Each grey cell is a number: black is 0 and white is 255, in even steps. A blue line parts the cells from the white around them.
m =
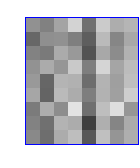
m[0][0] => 145
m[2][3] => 153
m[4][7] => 191
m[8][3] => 190
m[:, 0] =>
[145, 103, 130, 146, 153, 166, 123, 130, 137]
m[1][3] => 127
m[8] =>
[137, 110, 172, 190, 87, 192, 149, 174]
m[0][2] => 164
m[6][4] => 111
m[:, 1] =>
[129, 143, 122, 171, 102, 100, 173, 112, 110]
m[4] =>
[153, 102, 180, 177, 109, 179, 159, 191]
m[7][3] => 172
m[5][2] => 186
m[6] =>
[123, 173, 141, 227, 111, 190, 222, 150]
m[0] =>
[145, 129, 164, 211, 112, 203, 173, 181]
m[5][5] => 178
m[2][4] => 83

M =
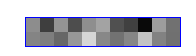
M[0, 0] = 141
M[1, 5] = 136
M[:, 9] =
[157, 130]
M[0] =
[141, 62, 148, 77, 142, 163, 80, 64, 9, 157, 113]
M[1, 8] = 195

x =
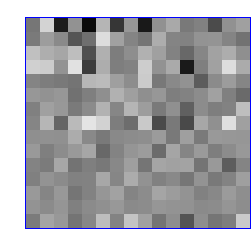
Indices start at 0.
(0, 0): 118
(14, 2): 152
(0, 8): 25
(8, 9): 155
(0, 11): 121
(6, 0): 128
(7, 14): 223
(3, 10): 170
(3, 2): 147
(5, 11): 130
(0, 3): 146
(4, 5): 187
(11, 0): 128
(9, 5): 104
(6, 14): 130
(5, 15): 106
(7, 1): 182
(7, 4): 228
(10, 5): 120
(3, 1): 204
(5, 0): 151
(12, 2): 152
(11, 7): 172
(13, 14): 149
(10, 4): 127
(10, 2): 167
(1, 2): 138
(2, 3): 190
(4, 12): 92
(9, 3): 153
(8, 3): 172
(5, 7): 159
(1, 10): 132
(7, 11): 73
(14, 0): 123
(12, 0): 153

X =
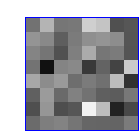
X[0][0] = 114
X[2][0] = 132
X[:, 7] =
[86, 85, 84, 202, 49, 120, 72, 123]
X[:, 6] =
[80, 141, 123, 67, 188, 92, 34, 100]
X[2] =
[132, 117, 81, 127, 171, 118, 123, 84]
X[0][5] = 196
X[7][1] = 126
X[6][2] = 78
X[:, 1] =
[180, 137, 117, 17, 140, 155, 150, 126]
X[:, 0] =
[114, 148, 132, 115, 167, 96, 79, 107]
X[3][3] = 137
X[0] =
[114, 180, 118, 120, 207, 196, 80, 86]
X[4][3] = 110

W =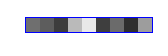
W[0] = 111
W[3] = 186
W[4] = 232

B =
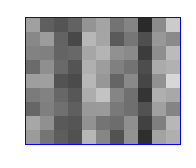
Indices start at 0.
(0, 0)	160
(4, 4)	183
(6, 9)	160
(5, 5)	195
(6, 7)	111
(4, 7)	137
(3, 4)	176
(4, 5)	151
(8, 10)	175
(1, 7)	118
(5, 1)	130
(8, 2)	93
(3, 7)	115
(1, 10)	138
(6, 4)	153
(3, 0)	107
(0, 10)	203
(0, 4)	148
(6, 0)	102
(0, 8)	42
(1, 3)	72
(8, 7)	146
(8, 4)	183
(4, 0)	158
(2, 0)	130
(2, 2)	100
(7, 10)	183

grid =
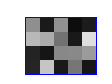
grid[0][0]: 143
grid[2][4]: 155
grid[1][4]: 222
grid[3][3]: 118
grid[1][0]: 184
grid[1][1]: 171
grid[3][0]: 37

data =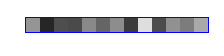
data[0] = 149
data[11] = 124
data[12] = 169
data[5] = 101

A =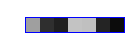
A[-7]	159
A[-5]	32
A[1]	47

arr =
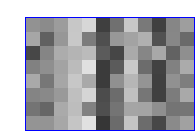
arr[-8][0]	146
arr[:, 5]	[63, 79, 91, 59, 59, 76, 79, 54]
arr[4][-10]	166
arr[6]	[116, 102, 170, 189, 129, 79, 116, 165, 164, 143, 116, 117]
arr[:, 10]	[134, 135, 98, 129, 145, 124, 116, 138]
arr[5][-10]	153
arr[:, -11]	[139, 96, 133, 143, 119, 137, 102, 148]
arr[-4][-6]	144
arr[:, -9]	[199, 200, 180, 187, 199, 191, 189, 197]
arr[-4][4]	169
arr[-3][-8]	213
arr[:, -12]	[146, 166, 71, 129, 169, 132, 116, 148]
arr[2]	[71, 133, 172, 180, 187, 91, 70, 170, 134, 168, 98, 143]
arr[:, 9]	[64, 81, 168, 66, 64, 64, 143, 71]
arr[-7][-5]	163
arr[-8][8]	121
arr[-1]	[148, 148, 167, 197, 225, 54, 107, 196, 108, 71, 138, 161]
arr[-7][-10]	151
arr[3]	[129, 143, 163, 187, 224, 59, 91, 201, 108, 66, 129, 171]

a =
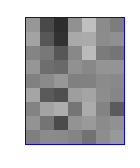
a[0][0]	151
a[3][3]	145
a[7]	[147, 116, 75, 147, 154, 139, 145]
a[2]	[132, 120, 87, 136, 187, 123, 117]
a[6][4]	171
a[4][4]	129
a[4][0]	129
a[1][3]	169
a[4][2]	151
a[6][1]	163
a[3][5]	148
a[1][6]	144
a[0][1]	73
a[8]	[127, 139, 138, 132, 114, 141, 153]
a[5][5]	141
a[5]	[165, 90, 79, 158, 164, 141, 134]
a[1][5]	140
